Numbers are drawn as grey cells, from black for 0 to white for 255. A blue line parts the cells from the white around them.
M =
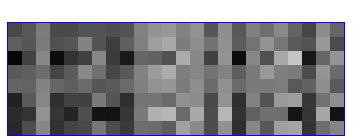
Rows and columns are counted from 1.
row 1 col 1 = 73
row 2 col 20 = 119
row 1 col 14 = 146
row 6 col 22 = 55
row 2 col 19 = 147
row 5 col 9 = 106
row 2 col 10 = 127
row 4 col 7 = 111
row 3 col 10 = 102
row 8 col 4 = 49
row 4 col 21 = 122
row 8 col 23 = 110
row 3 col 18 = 135
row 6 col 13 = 144
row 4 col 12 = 172
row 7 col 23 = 166
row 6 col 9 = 47
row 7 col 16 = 182
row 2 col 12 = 169
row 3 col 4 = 13
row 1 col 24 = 101
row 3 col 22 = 24
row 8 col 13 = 161
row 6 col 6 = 65
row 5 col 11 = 146
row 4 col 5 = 91
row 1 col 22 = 70
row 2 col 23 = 152
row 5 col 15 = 106
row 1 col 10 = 130
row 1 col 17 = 88
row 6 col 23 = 114
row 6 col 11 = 117
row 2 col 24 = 75
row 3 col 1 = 6
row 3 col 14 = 136
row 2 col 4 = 80
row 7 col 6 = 79

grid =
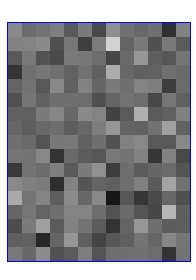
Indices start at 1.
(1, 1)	138
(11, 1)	58
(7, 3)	122
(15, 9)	100
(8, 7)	126
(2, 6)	62
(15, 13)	94
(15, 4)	90
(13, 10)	54
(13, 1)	170
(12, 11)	91
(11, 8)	61
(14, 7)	109
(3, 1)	88
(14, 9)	106
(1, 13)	130
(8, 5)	93
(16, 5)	150
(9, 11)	89
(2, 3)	138
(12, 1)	137
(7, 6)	138
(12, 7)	100
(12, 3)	124
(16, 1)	95
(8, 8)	150
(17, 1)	120
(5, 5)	97
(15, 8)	51
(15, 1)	77
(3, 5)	121
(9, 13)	137
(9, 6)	97
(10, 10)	129
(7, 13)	128
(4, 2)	112
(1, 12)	49
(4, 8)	172
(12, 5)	130
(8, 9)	100

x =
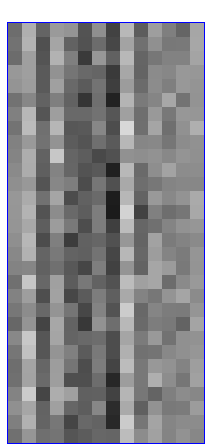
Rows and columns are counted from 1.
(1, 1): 109
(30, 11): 161
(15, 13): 146
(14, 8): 27
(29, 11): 164
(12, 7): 118
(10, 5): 101
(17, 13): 123
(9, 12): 118
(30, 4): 116
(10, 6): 93
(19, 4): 160
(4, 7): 101
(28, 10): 96
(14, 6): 93
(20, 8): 95
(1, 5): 148
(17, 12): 132
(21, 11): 133
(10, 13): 148
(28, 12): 121
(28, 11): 146
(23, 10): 123
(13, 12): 136
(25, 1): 110
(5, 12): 127
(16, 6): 97
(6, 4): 127
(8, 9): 216
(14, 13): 118
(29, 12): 133
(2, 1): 114
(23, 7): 109
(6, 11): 133
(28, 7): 135
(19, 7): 98

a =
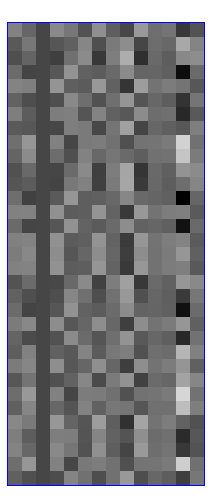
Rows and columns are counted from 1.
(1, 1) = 130
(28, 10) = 86
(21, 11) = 101
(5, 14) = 87
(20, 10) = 80
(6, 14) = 117
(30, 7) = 133
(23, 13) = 40
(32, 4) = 130
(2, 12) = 104
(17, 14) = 96
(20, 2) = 79
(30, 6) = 84
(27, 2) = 152
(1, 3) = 70
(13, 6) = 94
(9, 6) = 122
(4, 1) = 107
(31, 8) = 94
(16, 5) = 91
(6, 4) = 79
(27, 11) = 116
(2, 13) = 168
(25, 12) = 124
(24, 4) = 97
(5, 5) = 95
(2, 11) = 109
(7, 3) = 70
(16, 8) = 99
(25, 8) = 102
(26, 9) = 146
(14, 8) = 99
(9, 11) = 116
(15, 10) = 98
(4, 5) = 147
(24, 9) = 126
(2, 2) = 119
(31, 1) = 131
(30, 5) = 125
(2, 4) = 86

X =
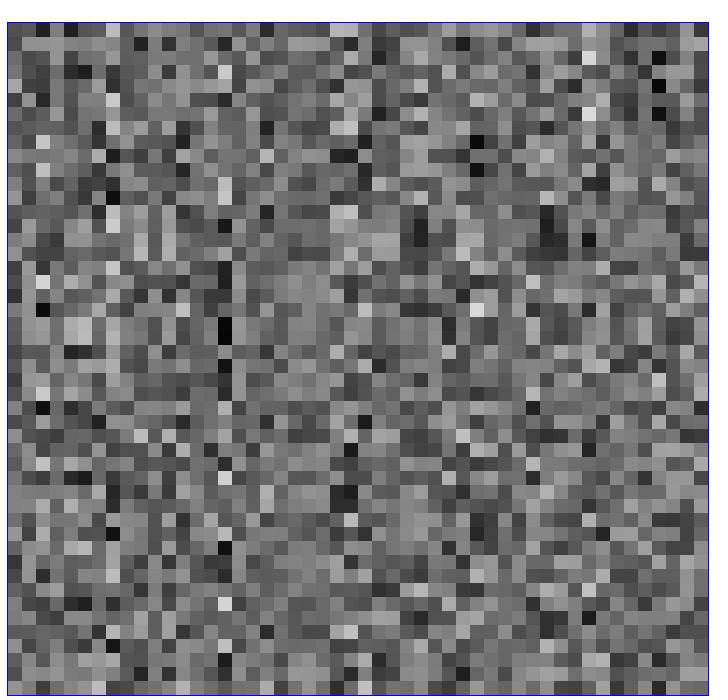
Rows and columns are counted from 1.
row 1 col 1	80
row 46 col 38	129
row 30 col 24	128
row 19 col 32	69
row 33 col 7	104
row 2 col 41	108
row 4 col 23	113
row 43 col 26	142
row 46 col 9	83
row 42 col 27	127
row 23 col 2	141
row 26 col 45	133
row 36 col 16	86
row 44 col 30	76
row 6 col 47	90
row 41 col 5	81
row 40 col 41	125
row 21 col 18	82
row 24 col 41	138
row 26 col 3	155
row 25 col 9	82
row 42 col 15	95
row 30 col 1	141
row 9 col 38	157
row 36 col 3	142
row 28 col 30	93
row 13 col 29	136
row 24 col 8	150
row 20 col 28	77
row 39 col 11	137
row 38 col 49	69
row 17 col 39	56
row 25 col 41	83
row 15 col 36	113
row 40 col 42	119
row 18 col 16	34
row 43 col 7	116
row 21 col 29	54
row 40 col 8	188

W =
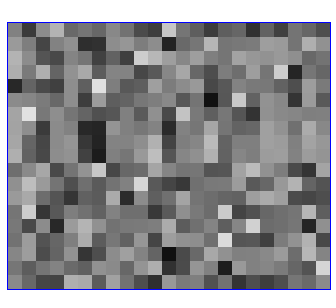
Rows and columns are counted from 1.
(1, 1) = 129
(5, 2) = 100
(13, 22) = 70
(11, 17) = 162
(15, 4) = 40
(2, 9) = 150
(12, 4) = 116
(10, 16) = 98
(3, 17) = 163
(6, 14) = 116
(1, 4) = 179
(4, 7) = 92
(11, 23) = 164
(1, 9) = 114
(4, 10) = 71
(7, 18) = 51
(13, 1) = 154
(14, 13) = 143
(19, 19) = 62
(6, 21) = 52
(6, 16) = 87
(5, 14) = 153
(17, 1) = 134
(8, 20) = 146
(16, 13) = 145
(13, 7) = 91
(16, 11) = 69
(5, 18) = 121
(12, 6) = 111
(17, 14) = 105
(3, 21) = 143
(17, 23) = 132
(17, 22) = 183
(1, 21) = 116
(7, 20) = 137
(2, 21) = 116
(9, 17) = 127
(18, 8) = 138
